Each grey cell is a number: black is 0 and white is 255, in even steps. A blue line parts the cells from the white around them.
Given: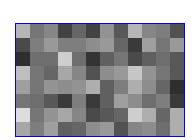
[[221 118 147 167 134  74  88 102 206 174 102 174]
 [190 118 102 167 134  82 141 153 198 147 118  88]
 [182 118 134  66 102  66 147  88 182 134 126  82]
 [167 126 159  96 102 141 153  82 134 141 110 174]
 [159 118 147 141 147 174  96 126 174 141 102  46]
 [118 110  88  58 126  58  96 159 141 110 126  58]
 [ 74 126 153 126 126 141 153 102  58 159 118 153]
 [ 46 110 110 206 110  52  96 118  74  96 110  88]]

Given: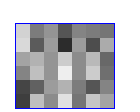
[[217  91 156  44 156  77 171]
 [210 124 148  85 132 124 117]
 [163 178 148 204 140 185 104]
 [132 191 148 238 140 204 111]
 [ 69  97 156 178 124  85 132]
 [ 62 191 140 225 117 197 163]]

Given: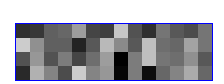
[[204 144  96  96  35  88 185 138  88 191 110 103 163 117]
 [ 82 151  82 124  69 110 157   0 124 191 117 110 144  88]
 [ 47  55  96 103 157  69  62 198  82  47 117  88  76 117]
 [ 41 177 132  76 204 132 151   6 124  13 103 132 171 103]]

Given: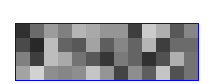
[[163 210 142 134 142 197 149  68 142  94 197  81 115]
 [128  62 189 169 115  88  54 122 100  48  81 175 115]
 [ 74  40 189 100  88 163  94 134 100 181  62 107 107]
 [ 48 107 156 128 181 169 149 149  62 203 175  88 134]]

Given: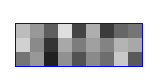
[[209 138  52 168 125 160 131 180 168]
 [188 152  95 223  68 174  60 102 117]
 [117 152  32 145  82 138 110 201  89]]

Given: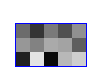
[[151 130 170 163  94]
 [108  53 122  80 144]
 [ 32 227   9 184 206]]

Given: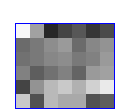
[[247 161  39  68  87  54  75]
 [201  81 185 169 169  81  94]
 [129  94 113 129 100 154 161]
 [113 121 135 141 121 129 154]
 [107 121 141 154 107 135 147]
 [ 68 147 185 201 177 209 234]]

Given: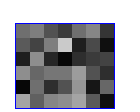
[[164  96 134 142 164  90  15]
 [142 103 118 118 156  82  46]
 [111 126  82  59 111 134  53]
 [ 90  67 126 202  30  74  15]
 [ 30 142  38   7  46  59  67]
 [  7 111  46  82 149  22 103]]
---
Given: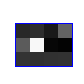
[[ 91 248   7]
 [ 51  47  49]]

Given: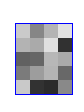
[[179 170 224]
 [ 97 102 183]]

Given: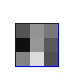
[[ 15 150  89]
 [131 219  81]]

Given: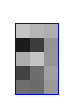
[[ 27  59 148]
 [173 197 149]]

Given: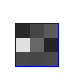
[[224 103  37]
 [ 72  70  74]]

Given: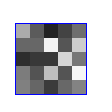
[[103 103 243]
 [ 45  56  56]]
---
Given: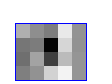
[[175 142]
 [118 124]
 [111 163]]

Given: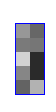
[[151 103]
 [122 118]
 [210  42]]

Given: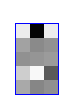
[[236   4]
 [162 138]
 [145 149]]

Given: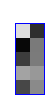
[[221  46]
 [  8 122]
 [ 60 123]]

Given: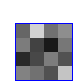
[[102 210]
 [124  66]
 [ 40  72]]

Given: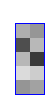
[[174 150]
 [ 78 184]
 [183  57]]

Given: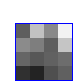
[[ 94 193]
 [139 126]
 [102  87]]

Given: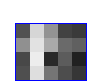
[[ 81 214]
 [144 226]
 [ 72 237]]
